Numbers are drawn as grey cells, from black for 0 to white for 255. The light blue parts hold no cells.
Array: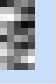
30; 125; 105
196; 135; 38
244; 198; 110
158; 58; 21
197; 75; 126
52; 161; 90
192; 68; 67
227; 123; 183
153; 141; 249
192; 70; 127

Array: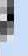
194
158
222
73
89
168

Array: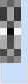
137; 142
60; 55
58; 53
161; 170
244; 253
173; 176
170; 179
75; 72
136; 138

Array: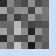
44; 92; 143; 98
164; 140; 66; 121
61; 63; 153; 117
105; 183; 69; 85
163; 190; 33; 103
44; 78; 152; 103
148; 194; 25; 87

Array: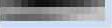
104; 73; 28; 16; 33; 54; 84; 122
150; 151; 141; 149; 164; 164; 171; 194
126; 101; 102; 115; 140; 173; 193; 189

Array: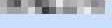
173; 84; 154; 118; 231; 178; 172; 152
185; 158; 215; 57; 175; 137; 237; 169
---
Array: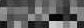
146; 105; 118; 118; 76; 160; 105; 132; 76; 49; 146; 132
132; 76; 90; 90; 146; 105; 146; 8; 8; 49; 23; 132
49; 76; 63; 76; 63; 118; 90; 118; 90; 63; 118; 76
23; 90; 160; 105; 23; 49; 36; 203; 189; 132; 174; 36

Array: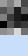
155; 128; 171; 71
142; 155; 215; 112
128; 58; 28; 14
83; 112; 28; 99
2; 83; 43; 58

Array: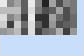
234; 134; 163; 95; 234; 134; 35; 163; 79; 134; 120
220; 134; 163; 63; 234; 48; 48; 163; 107; 79; 107
204; 63; 204; 107; 220; 95; 48; 150; 79; 95; 107
188; 188; 188; 95; 220; 120; 79; 95; 163; 79; 120
150; 163; 188; 79; 220; 63; 107; 120; 175; 63; 150

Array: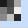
137; 194; 40
122; 80; 238
27; 67; 166

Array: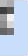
186; 171
156; 241
142; 214
101; 115
63; 88

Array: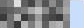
155; 112; 58; 180; 126; 180; 96; 168; 180; 126
112; 126; 223; 96; 70; 139; 84; 139; 96; 155
84; 96; 112; 126; 168; 194; 139; 84; 126; 168
58; 112; 180; 58; 96; 155; 84; 70; 58; 139

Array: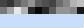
120; 163; 231; 178; 39; 8; 39; 92; 147; 147; 134; 23
67; 53; 92; 120; 147; 92; 79; 67; 108; 134; 178; 191

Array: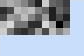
204; 118; 60; 45; 73; 157; 73; 189; 132; 173
189; 216; 118; 118; 45; 45; 216; 157; 1; 89
157; 173; 157; 132; 89; 32; 204; 102; 89; 60
73; 157; 145; 189; 132; 89; 157; 32; 73; 32
45; 73; 189; 173; 189; 132; 102; 32; 102; 73
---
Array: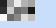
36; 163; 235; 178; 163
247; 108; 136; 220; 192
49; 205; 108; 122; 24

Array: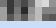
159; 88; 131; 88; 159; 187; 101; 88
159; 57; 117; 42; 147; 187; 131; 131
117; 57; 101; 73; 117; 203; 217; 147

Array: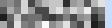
170; 87; 225; 128; 113; 170; 249; 141; 170; 225; 113; 72; 198; 29; 57
29; 101; 198; 101; 113; 113; 72; 57; 87; 128; 72; 141; 154; 45; 101
87; 170; 128; 213; 154; 72; 72; 198; 225; 154; 213; 184; 237; 101; 128
128; 141; 113; 213; 72; 141; 184; 198; 198; 45; 154; 170; 87; 184; 225

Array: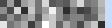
143; 74; 215; 46; 199; 117; 158; 241; 143; 46; 117; 62; 74; 117; 170
229; 117; 143; 170; 62; 130; 254; 199; 101; 170; 130; 74; 158; 199; 46
89; 143; 101; 143; 170; 89; 183; 199; 143; 101; 130; 130; 89; 101; 183
74; 158; 62; 158; 183; 117; 215; 89; 101; 89; 158; 215; 117; 130; 183

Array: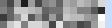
114; 201; 227; 129; 215; 215; 187; 72; 227; 114; 129; 72; 88; 157; 240
129; 100; 201; 201; 187; 172; 100; 114; 114; 187; 172; 129; 129; 88; 43
114; 72; 157; 30; 157; 72; 129; 144; 100; 172; 157; 187; 172; 144; 215
59; 100; 144; 215; 88; 144; 88; 157; 100; 201; 187; 187; 157; 144; 255

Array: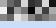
132; 102; 228; 198; 132; 90; 117; 144
241; 48; 158; 117; 7; 183; 63; 171
171; 102; 75; 213; 48; 63; 213; 20

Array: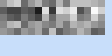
152; 192; 208; 107; 152; 180; 123; 107; 180; 123; 192; 192; 192; 180; 165
136; 180; 192; 107; 152; 165; 136; 123; 165; 123; 180; 165; 180; 152; 136
152; 136; 107; 152; 136; 165; 107; 192; 94; 123; 136; 180; 152; 94; 107
123; 94; 82; 123; 94; 68; 180; 107; 165; 165; 208; 123; 136; 208; 152
94; 68; 68; 94; 82; 28; 223; 56; 223; 208; 235; 82; 123; 250; 208
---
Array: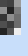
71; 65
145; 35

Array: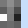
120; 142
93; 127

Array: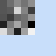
86; 110
86; 91

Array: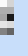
251; 212
174; 173

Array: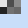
227; 77
34; 113

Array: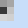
152; 166
56; 195

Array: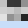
194; 55
208; 202
